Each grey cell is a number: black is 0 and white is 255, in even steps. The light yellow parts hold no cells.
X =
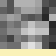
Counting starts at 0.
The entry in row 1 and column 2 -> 126
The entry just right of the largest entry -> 194
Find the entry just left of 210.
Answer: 194
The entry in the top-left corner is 139
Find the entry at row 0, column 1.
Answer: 83
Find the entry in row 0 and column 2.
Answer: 178
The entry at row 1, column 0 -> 97
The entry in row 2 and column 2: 151
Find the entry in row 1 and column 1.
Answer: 83
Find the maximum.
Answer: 224
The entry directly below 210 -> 151
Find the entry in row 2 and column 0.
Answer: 139
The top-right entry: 67

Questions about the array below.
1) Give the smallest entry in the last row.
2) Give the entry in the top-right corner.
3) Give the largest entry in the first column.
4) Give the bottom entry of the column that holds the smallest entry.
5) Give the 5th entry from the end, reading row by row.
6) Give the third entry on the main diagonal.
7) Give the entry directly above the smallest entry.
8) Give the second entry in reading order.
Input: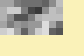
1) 83
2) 191
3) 205
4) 205
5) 152
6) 83
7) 111
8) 164

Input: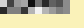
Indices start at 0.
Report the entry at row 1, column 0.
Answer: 40
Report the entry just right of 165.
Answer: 14
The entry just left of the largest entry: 180
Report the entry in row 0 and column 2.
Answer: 153
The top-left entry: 210
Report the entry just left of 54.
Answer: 127

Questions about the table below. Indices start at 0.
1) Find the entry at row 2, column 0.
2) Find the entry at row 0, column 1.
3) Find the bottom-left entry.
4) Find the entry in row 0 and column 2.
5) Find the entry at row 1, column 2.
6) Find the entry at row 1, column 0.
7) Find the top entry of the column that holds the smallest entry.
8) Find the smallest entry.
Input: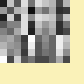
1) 32
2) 196
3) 254
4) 87
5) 180
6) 154
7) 115
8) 16
